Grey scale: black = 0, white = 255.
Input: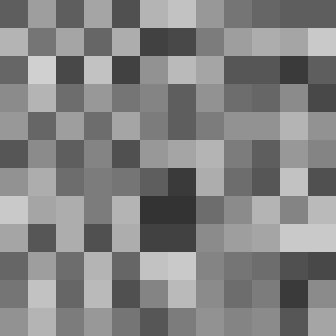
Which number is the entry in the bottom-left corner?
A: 146
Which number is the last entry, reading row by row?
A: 165
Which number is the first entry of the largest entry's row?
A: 102
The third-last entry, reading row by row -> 139
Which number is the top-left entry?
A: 94
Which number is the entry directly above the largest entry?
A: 117
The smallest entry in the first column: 86
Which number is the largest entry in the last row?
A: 180
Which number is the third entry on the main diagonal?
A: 72
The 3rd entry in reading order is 94
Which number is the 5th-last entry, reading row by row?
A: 146
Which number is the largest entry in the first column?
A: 201
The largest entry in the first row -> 194
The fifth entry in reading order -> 80
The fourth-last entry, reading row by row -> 132
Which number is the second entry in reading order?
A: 158
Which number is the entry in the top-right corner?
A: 94
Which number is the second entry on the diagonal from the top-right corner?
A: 165
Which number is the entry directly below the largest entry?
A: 180

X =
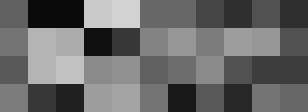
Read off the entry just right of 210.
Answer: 103
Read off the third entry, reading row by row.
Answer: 10
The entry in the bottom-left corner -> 124
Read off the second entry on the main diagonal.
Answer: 180
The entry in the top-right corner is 47
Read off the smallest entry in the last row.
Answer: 24
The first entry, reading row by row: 96
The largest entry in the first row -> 210
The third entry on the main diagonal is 194
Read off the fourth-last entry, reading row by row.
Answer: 89
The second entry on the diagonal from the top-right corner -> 150
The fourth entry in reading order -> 202
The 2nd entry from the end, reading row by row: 116

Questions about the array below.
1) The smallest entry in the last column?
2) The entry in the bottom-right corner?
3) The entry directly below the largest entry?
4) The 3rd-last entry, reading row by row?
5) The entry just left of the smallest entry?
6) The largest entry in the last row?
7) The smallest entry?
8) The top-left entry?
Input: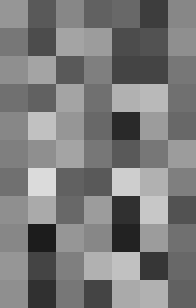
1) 82
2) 97
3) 170
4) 170
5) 135
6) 177
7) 28
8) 150

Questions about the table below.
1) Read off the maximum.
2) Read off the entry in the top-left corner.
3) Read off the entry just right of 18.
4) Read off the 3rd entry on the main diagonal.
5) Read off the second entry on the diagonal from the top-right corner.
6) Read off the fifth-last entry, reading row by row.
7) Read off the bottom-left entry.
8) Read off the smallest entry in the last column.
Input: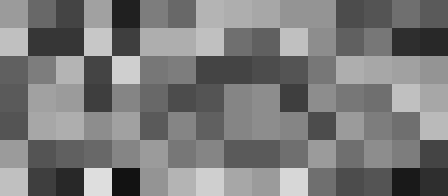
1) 222
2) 155
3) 148
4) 180
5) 46
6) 111
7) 192
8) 40

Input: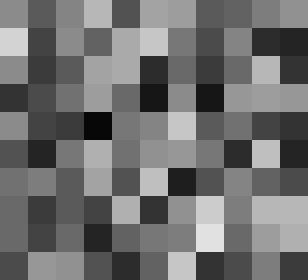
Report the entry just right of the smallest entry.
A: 119
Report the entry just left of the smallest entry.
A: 59
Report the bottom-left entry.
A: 75
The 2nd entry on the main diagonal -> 67
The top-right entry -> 145
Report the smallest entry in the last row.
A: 44
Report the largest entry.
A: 225
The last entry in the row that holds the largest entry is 176
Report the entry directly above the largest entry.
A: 204
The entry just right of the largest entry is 105
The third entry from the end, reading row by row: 75
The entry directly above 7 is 157
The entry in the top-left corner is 139
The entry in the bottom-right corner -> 59
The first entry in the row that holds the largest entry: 105
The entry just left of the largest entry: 125
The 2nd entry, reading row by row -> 90
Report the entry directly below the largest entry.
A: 51
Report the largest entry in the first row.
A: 183
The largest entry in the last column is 183
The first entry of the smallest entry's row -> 139
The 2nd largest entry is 211
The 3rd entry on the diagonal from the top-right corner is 105
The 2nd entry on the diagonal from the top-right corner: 44

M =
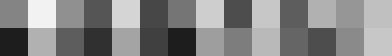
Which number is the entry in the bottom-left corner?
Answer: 29
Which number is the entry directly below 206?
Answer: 158
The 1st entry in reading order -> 132
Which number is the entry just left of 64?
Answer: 164
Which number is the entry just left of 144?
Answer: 242
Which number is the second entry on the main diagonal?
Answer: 177
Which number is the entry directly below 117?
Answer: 29

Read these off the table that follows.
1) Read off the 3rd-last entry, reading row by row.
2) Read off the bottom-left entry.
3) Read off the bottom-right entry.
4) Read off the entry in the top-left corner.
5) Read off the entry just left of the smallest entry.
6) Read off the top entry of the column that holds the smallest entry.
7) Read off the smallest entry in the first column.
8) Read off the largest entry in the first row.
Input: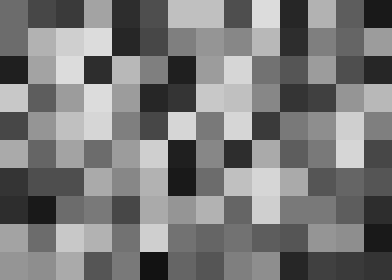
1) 64
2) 149
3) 52
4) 108
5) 121
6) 78
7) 31
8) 220

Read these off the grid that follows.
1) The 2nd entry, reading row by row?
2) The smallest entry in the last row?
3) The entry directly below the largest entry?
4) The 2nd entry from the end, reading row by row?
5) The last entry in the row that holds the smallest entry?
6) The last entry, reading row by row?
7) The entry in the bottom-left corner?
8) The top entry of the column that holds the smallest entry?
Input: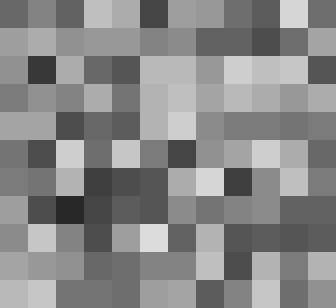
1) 131
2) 92
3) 131
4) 110
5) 98
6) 145
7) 185
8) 98

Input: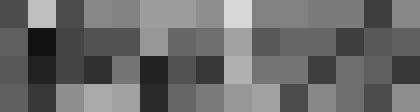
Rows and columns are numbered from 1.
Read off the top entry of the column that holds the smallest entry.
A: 190
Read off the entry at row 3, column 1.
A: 88
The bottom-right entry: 142
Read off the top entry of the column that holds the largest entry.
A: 215
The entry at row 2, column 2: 18
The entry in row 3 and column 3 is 68
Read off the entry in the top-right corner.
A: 135
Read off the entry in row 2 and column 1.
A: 95
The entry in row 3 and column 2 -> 34
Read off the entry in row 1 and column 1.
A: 76
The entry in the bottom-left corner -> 95
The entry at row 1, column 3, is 76
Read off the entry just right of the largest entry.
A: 129
